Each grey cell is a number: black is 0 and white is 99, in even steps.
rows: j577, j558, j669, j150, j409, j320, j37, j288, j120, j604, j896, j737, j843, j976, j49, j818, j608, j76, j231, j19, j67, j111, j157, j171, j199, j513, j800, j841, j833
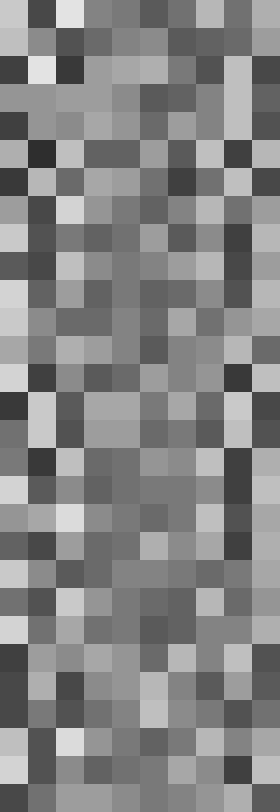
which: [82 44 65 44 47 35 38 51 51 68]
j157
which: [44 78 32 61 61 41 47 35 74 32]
j818
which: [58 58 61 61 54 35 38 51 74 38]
j150
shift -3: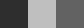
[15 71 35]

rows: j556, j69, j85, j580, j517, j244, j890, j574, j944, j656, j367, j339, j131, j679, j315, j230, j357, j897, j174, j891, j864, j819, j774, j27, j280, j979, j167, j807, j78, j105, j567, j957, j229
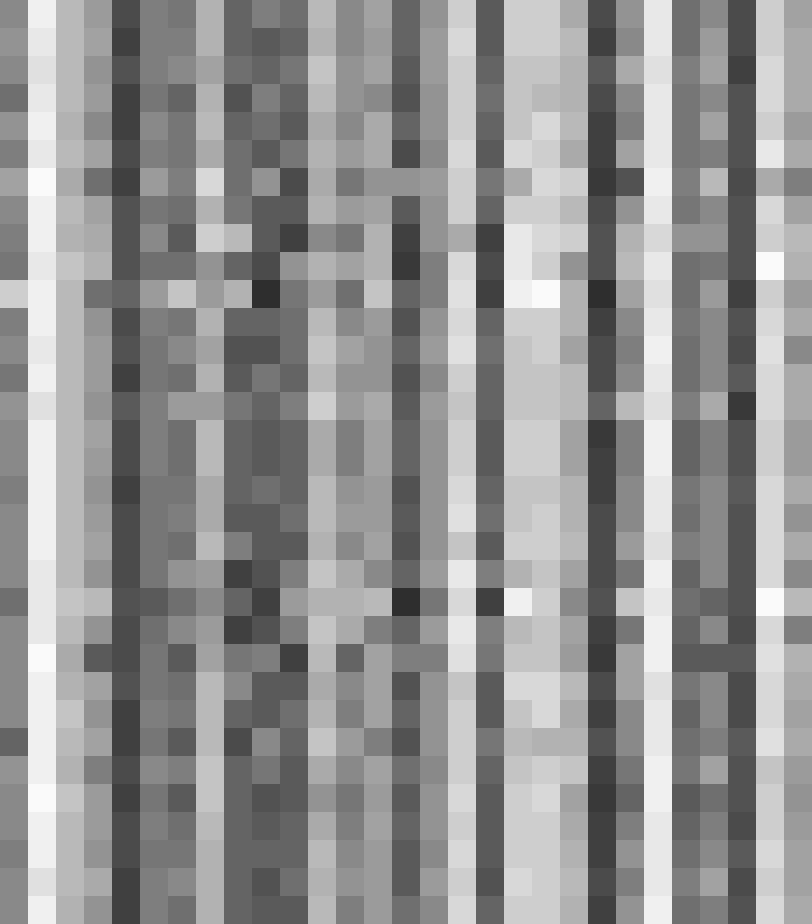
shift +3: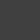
[28]
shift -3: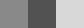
[50 29 81]
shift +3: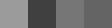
[63 28 49 42]
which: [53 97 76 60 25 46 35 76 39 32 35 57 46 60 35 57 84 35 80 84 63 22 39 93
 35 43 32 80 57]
j78
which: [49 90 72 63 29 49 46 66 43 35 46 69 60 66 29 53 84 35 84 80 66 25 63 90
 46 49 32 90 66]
j244
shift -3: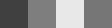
[22 46 87 43]
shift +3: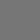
[49]

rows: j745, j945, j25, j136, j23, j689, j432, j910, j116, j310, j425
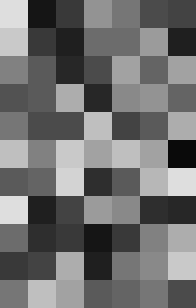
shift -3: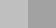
[71 60]
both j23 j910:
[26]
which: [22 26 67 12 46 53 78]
j310

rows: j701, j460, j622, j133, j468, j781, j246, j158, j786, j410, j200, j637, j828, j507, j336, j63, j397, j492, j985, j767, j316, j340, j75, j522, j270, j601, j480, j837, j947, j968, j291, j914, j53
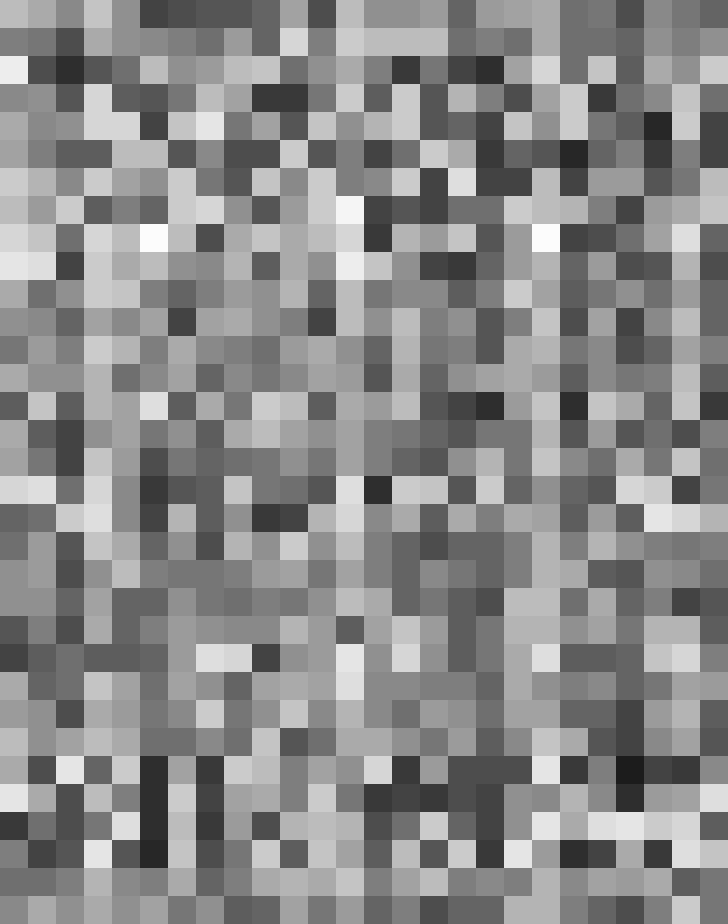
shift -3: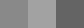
[50 60 36]
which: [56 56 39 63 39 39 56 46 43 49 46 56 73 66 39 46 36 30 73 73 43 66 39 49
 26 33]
j340
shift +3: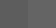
[39 42]
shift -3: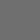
[40]

